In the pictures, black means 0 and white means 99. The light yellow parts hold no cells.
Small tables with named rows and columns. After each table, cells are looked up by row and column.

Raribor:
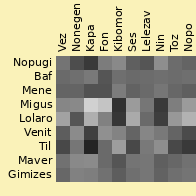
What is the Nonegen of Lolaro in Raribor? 33
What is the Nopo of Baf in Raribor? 43
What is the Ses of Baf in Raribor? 41
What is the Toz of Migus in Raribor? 49
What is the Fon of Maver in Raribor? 41
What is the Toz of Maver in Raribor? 40
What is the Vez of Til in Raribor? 28
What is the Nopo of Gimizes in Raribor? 45
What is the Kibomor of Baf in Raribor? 43
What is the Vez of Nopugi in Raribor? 45
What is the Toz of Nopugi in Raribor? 42

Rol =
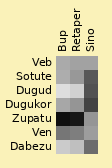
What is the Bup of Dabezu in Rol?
79
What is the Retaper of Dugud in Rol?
81
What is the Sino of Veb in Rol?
63
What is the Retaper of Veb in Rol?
63
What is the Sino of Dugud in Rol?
32
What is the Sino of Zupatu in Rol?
58
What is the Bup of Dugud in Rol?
86
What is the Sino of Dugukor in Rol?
26
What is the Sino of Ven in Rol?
61
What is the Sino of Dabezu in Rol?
42
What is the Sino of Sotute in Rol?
34
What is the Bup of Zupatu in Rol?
6
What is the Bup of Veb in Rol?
66
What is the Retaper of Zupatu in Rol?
9
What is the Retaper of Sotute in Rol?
59
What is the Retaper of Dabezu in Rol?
74
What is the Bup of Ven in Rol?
46
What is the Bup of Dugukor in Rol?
65
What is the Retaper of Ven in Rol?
49
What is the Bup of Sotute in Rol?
67

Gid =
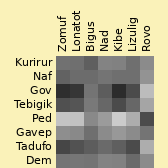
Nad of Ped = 60
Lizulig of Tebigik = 40
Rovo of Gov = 73
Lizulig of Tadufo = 29
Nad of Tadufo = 41
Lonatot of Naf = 42
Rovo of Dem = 54
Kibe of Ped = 79
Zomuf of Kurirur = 44
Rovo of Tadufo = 67
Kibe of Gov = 17
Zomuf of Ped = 76
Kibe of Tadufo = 37

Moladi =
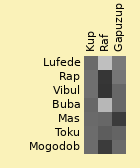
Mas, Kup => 41
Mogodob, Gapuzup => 41
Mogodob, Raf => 23
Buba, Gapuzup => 40
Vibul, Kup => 43
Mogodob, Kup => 42
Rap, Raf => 21
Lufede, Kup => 41
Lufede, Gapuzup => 47
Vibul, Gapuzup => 40
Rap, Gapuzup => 46
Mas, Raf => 40
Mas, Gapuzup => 23
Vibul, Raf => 20
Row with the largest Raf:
Lufede

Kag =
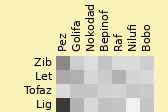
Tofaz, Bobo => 78
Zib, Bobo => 80
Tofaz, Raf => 82
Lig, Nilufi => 93
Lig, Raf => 76
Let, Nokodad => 83
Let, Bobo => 84
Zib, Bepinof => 76
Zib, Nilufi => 85
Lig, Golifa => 69
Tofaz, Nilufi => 77
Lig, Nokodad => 84
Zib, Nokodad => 86
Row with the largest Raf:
Zib

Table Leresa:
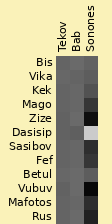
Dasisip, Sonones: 79
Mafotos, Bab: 40
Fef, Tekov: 39
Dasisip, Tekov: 38
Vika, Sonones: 36
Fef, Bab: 40
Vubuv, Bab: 41
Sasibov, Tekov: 39
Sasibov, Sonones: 18
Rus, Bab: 41
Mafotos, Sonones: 18
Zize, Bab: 41
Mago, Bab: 40
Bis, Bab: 41
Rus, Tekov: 39
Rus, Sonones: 13
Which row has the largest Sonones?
Dasisip

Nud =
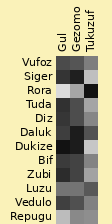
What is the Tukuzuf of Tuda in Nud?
64
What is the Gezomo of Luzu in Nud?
45
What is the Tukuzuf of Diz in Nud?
52
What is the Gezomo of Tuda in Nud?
30
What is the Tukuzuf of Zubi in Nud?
63
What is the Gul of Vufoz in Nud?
29
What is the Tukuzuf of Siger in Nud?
74
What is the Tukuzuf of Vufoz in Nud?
49
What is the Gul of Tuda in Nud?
19
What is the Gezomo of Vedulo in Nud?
31
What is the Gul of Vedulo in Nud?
25
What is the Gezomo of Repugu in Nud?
53
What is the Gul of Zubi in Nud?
17
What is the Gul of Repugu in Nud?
73
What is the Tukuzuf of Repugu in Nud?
55
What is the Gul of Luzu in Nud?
45

